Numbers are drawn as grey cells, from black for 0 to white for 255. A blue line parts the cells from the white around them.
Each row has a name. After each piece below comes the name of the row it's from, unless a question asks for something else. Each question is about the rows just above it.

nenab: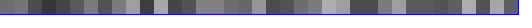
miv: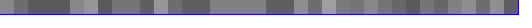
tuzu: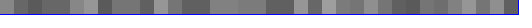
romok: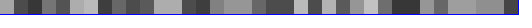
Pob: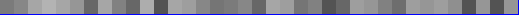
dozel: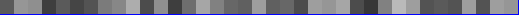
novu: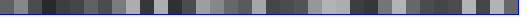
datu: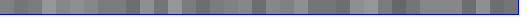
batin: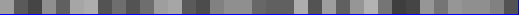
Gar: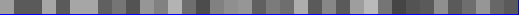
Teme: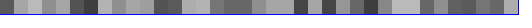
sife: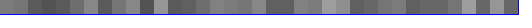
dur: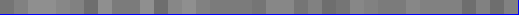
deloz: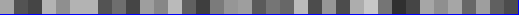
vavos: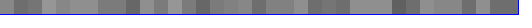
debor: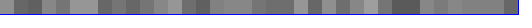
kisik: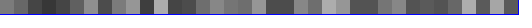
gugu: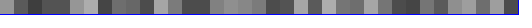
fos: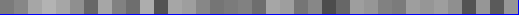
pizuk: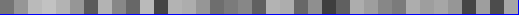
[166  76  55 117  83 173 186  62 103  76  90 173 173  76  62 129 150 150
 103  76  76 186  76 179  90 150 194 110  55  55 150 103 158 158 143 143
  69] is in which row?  romok
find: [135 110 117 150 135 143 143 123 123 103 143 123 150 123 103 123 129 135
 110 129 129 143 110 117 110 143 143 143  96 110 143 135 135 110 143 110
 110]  vavos

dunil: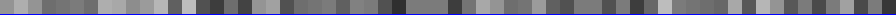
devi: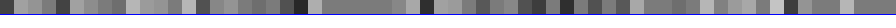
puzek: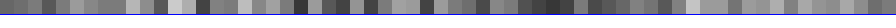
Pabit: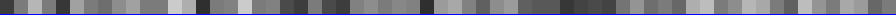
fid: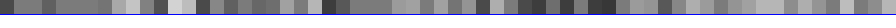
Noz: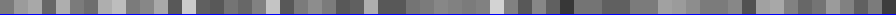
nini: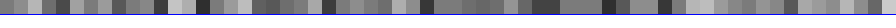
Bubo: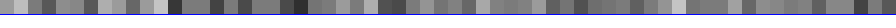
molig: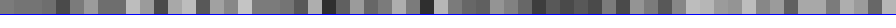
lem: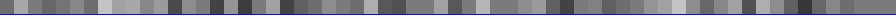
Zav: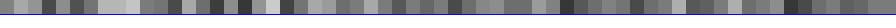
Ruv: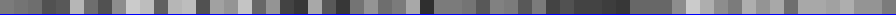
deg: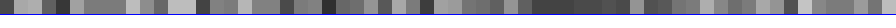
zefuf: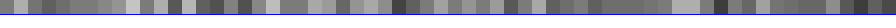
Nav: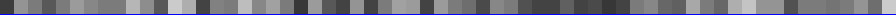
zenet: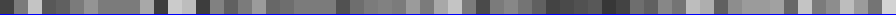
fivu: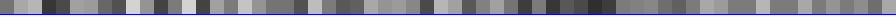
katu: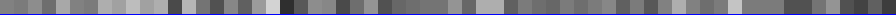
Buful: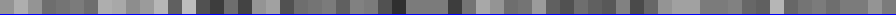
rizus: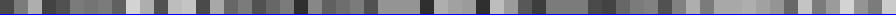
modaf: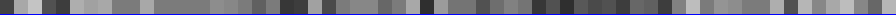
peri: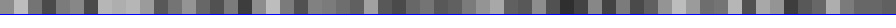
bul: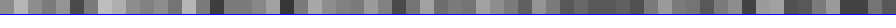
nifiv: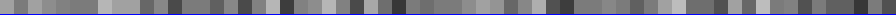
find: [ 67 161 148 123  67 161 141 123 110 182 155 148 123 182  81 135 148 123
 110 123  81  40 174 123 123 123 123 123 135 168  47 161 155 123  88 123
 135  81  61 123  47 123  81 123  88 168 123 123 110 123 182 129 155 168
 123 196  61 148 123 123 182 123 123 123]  devi
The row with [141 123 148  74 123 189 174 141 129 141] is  bul
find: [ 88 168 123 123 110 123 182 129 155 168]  devi
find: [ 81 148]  rizus
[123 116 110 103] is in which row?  dunil
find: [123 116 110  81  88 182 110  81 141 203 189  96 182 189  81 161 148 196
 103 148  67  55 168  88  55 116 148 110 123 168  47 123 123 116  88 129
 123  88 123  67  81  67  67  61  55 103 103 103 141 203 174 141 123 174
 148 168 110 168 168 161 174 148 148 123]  Ruv

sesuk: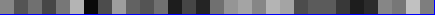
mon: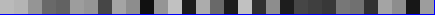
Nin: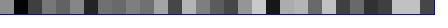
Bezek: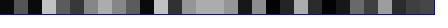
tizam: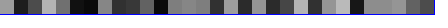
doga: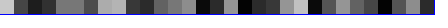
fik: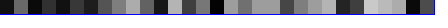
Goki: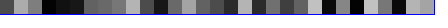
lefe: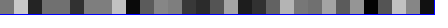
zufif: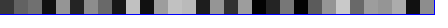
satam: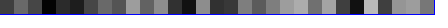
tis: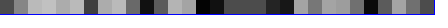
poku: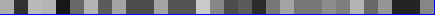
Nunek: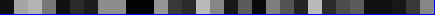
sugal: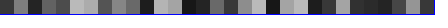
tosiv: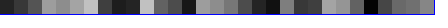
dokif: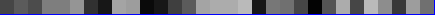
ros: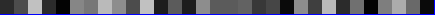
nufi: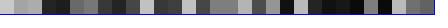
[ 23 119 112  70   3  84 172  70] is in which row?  dokif
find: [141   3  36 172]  Bezek
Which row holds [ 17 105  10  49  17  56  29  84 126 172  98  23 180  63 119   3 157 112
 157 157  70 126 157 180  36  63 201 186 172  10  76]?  fik
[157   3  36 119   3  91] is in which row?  zufif
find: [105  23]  zufif
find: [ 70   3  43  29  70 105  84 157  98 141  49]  satam
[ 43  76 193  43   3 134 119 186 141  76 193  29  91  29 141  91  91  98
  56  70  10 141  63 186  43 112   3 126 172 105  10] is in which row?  ros

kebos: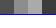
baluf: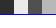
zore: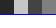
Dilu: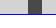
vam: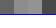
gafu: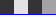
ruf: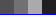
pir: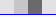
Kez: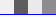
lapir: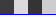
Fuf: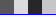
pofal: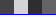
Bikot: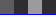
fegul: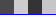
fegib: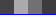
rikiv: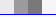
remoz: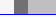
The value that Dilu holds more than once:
[211]
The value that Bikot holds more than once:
[46]

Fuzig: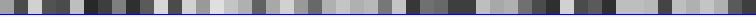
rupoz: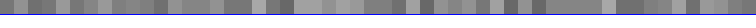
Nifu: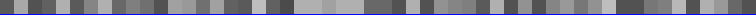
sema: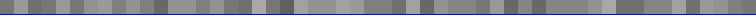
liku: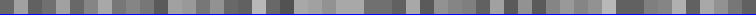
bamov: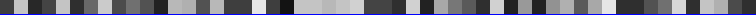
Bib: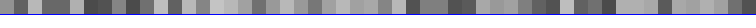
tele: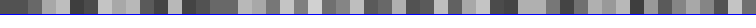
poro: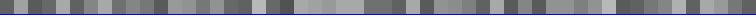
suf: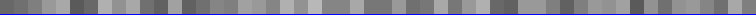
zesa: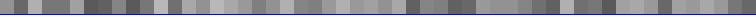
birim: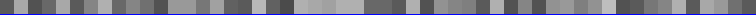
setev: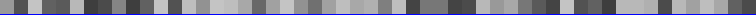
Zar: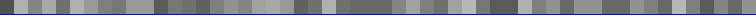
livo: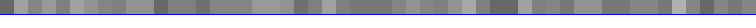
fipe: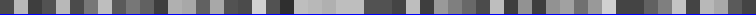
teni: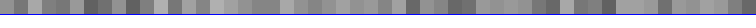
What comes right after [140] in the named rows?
[127]
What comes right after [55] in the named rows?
[112]
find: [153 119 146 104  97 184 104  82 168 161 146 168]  liku
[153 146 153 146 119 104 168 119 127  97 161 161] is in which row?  teni
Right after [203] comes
[75]

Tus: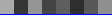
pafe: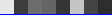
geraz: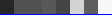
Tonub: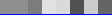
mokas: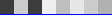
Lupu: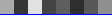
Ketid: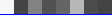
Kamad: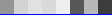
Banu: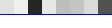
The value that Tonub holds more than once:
[143]
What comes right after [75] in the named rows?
[68]

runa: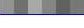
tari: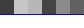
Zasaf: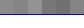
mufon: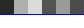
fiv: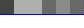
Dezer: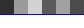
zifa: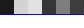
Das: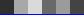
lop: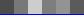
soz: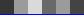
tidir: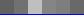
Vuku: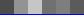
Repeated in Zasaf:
[133]
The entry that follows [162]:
[76]

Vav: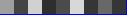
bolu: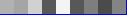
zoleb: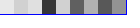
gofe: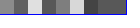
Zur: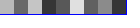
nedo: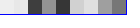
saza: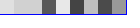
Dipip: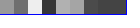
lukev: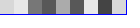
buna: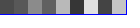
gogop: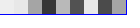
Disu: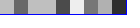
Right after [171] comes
[88]
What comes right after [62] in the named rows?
[147]
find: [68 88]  gofe
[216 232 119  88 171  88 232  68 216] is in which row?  lukev
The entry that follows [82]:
[232]
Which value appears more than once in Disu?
[191]

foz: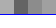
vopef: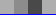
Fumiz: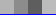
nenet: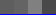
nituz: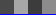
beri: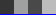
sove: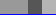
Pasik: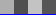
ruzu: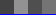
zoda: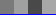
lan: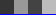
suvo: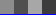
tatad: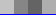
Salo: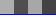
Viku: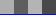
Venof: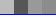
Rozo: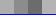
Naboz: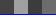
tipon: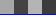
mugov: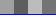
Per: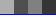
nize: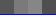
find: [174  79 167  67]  Salo
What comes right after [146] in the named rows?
[79]

